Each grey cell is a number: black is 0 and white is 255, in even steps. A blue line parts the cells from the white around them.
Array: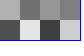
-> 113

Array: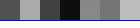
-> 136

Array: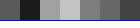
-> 125

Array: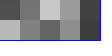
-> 199

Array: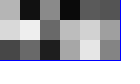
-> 10

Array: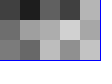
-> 96

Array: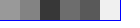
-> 109

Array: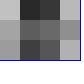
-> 41

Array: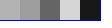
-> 101
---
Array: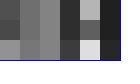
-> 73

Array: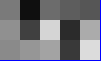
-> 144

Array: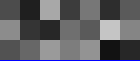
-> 140

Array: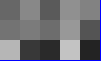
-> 115

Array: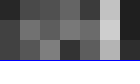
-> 65

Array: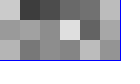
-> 154

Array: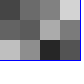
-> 99

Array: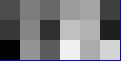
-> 55

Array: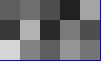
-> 56
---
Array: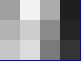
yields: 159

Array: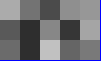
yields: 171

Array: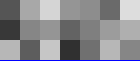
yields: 85

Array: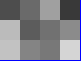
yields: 77

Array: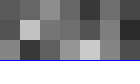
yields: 90

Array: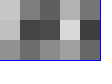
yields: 198
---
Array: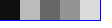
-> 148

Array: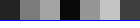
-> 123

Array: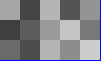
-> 141

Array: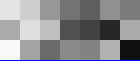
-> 144

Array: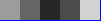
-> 102

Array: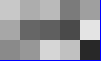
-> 159

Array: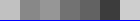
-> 136

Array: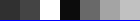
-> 105

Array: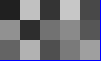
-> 114

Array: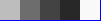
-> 109
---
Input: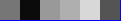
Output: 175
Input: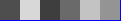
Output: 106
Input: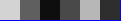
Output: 73
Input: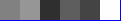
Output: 94
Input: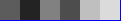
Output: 77
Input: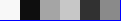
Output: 199
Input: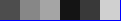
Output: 20
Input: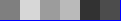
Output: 186
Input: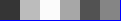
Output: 167
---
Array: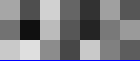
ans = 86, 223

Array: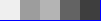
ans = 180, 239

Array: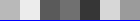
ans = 112, 236

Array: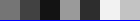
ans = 154, 242

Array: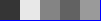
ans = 132, 232

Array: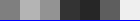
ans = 51, 239

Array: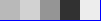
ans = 149, 237

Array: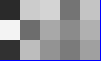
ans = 168, 243

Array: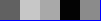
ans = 169, 199

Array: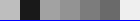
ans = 147, 239
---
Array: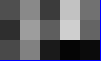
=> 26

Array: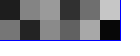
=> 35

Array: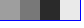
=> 158

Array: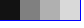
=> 176

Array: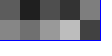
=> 65

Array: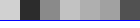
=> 138
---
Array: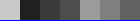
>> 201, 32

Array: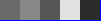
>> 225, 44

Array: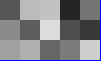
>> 220, 36

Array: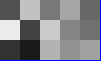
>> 235, 25

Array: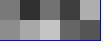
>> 196, 48

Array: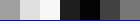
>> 247, 4
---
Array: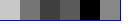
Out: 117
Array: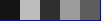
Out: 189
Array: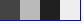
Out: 186
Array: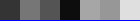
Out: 118
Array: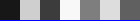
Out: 207
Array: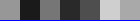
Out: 26
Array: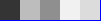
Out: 189
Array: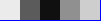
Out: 91
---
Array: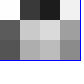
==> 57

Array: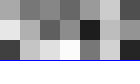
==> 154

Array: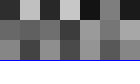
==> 19

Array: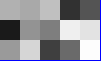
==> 192

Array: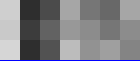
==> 118

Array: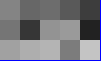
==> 109
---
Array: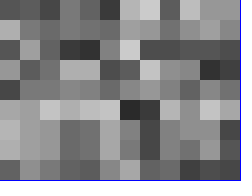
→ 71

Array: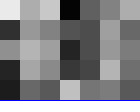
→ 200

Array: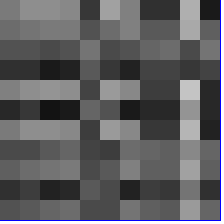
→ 142

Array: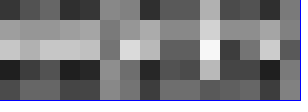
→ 102

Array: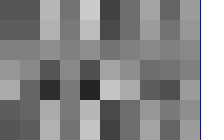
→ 183
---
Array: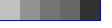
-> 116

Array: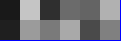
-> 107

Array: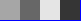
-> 103

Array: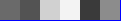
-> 243

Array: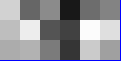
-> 24

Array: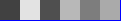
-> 184

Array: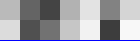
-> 227
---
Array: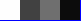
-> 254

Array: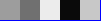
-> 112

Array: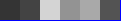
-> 212

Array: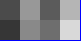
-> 54

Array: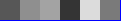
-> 163

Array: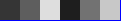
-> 222

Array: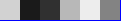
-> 48

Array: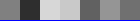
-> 201

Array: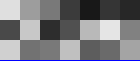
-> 192
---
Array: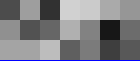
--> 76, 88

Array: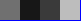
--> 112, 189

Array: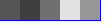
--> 86, 150

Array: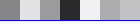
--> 134, 194

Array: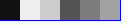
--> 17, 161

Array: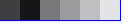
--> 64, 229
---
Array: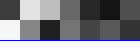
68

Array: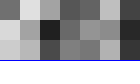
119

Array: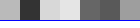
102

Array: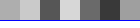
106

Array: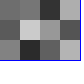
43

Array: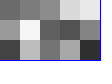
116

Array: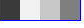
242

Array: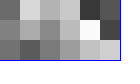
157

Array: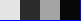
43

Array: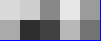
65
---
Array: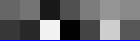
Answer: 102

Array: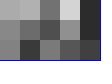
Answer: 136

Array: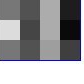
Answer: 220

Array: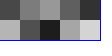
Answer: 72

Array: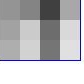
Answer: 162

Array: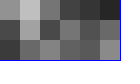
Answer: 73

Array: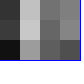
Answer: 59
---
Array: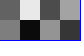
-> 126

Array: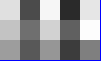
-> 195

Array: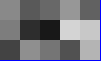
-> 125

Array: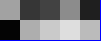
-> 4

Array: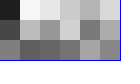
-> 71

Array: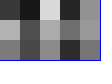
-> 178

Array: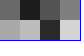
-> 168

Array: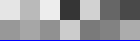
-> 152
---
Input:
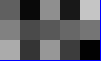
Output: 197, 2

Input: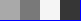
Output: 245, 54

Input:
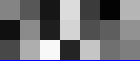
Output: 248, 3

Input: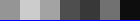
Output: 204, 13

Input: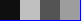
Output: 192, 15

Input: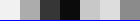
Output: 241, 11

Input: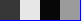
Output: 231, 7

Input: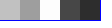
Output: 253, 45

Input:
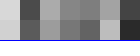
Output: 216, 42

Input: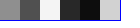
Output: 244, 13
